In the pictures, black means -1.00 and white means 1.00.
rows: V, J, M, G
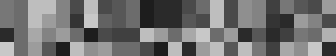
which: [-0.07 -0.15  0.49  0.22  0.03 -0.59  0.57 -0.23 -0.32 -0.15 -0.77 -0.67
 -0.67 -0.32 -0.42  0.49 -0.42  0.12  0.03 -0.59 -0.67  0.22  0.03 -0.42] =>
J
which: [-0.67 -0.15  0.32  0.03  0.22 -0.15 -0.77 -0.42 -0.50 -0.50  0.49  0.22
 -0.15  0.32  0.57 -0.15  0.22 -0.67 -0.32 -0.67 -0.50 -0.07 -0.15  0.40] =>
M
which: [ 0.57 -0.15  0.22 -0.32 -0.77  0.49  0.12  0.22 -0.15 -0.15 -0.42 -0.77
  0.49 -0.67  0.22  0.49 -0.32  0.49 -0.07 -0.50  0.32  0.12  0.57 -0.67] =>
G
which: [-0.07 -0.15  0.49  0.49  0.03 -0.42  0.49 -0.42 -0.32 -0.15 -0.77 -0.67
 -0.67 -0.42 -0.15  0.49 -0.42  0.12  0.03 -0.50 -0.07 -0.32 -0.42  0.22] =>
V
